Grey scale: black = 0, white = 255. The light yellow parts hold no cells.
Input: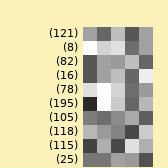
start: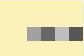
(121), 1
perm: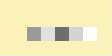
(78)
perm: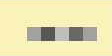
(121)
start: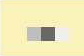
(16), 3
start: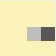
(121), 3

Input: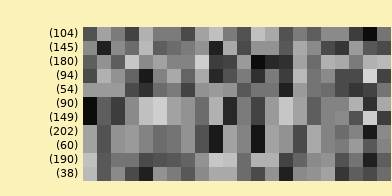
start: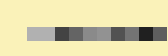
(190), 13
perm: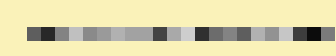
(90)
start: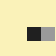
(54), 15
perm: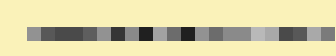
(38)
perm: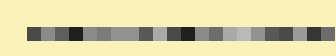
(145)

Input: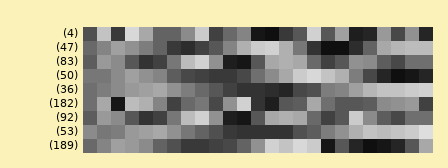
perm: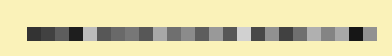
(182)
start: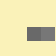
(182), 8
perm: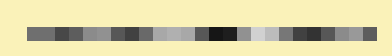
(83)
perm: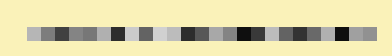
(47)
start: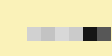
(189), 14
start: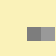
(53), 3

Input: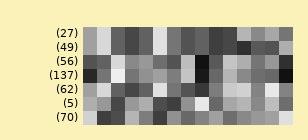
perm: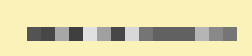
(27)
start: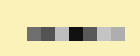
(56), 6

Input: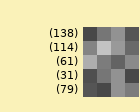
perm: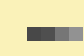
(31)
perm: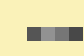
(138)
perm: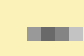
(114)

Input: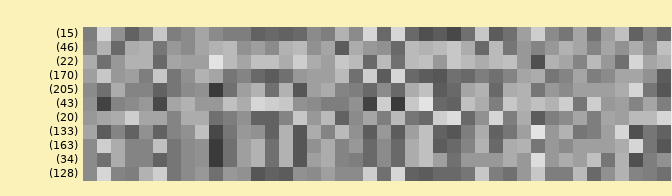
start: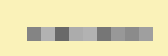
(163), 28
